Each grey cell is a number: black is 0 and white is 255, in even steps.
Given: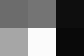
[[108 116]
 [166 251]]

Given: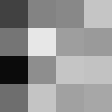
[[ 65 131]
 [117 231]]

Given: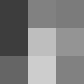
[[ 61 129]
 [ 61 190]]

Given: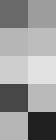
[[105 157]
 [182 188]]

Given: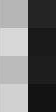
[[181  36]
 [215  25]]

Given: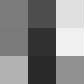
[[124  77]
 [122  48]]
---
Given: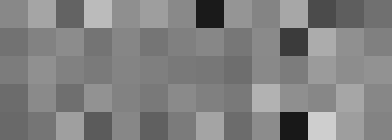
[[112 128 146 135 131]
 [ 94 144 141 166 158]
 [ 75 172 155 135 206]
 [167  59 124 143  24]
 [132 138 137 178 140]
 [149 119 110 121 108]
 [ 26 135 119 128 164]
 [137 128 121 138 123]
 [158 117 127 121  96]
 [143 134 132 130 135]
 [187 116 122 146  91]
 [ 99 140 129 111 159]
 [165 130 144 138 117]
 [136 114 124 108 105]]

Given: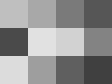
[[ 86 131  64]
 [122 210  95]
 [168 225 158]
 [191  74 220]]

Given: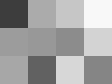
[[248 211 133]
 [198 140 215]
 [171 152  97]
 [ 61 156 167]]

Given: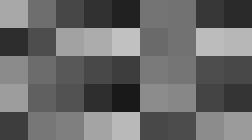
[[ 42 183  72  52 155]
 [ 55 188  77  68 140]
 [114 114 117 135  76]
 [116 106 122 140  72]
 [ 33 193  61  25 185]
 [ 49 172  72  46 164]
 [ 71 162  88  82 127]
 [110  77 108  96 119]
 [168  45 139 157  61]]

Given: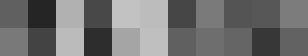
[[124  98]
 [ 87  55]
 [ 84 101]
 [122 110]
 [ 70  96]
 [188 191]
 [194 165]
 [ 72  45]
 [177 187]
 [ 37  67]
 [ 96 121]]

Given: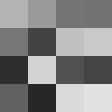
[[114 201  69 226]
 [117 193  81 218]
 [155  67 212  39]
 [179 118  46  97]]
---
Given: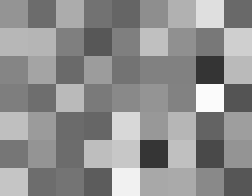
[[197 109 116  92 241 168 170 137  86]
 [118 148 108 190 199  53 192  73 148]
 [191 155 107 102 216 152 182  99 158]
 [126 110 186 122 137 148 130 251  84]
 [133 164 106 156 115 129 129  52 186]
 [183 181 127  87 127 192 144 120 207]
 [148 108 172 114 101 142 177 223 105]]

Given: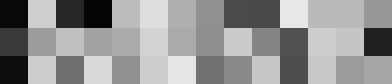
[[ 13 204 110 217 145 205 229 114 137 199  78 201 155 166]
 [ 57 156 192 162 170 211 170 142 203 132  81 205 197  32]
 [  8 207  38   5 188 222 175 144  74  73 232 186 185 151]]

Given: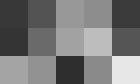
[[164 146  46 138 231]
 [ 52 106 162 189  85]
 [ 56  83 152 141  59]]

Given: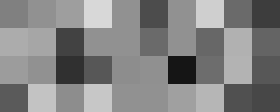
[[ 90 195 141 199 145 145 160 182  80  71]
 [156 145  48  87 141 144  21 109 179  87]
 [172 166  66 145 145 106 145 103 177 100]
 [128 145 158 216 145  76 145 207 106  61]]

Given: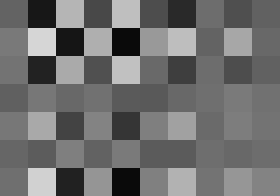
[[111 209  33 149  10 128 178 115 150 131]
 [102  92 127  98 122  91  91 110 104 109]
 [119 169  67 131  53 127 161 106 125 115]
 [ 96 119 104 113  90  89 104 111 122 113]
 [115  34 170  80 193 105  62 109  77  97]
 [121 214  21 175  10 153 190  99 167 104]
 [ 99  23 181  72 191  77  41 109  79  97]]

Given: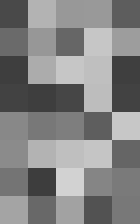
[[164 104 162  82 120]
 [116  61 210 133 122]
 [139 179 191 197 101]
 [136 120 126  94 199]
 [ 66  62  70 189  66]
 [ 62 172 198 191  63]
 [106 151 102 198 157]
 [ 73 179 152 153  93]]
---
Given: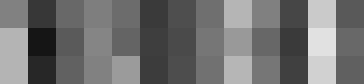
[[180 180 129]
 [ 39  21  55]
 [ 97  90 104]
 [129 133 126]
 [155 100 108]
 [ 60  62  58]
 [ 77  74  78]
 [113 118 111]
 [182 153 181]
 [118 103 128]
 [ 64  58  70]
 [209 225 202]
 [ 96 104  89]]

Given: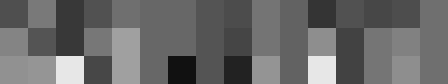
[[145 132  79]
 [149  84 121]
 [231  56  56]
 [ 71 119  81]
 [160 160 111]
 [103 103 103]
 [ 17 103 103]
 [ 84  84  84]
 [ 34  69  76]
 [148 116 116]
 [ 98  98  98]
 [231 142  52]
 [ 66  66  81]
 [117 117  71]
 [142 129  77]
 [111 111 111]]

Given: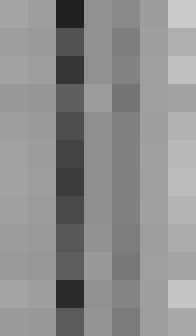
[[154 164 153 155 160 162 161 158 152 163 157 165]
 [152 158 151 153 155 157 156 154 150 158 153 158]
 [ 91  43  93  87  74  61  68  79  95  53  83  32]
 [148 144 152 146 143 143 143 143 155 144 145 144]
 [123 133 120 125 128 129 128 127 117 131 126 137]
 [158 158 159 158 159 159 159 158 160 159 158 156]
 [168 197 165 171 180 188 184 177 163 192 174 203]]

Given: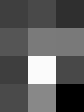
[[ 74  62  85  63]
 [136 251 122  73]
 [  0  72 121  47]]

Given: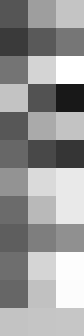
[[195 102 110  94 107 147 103  87 195 116  58  85]
 [197 193 213 126 185 218  72 170  82 212  89 158]
 [198 252 253 144 233 233  53 195  24 255 118 196]]

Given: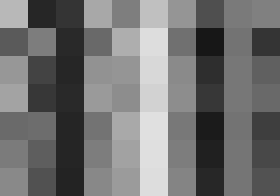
[[137 123 106 163 151  90 184]
 [ 81  94 109  55  67 125  38]
 [ 35  37  37  41  38  41  52]
 [136 125 115 154 146 105 168]
 [155 162 169 141 149 174 126]
 [221 223 224 210 216 221 192]
 [132 125 120 141 138 112 149]
 [ 39  32  27  55  46  23  79]
 [117 117 115 119 119 115 122]
 [ 82  72  62 105  96  52 128]]
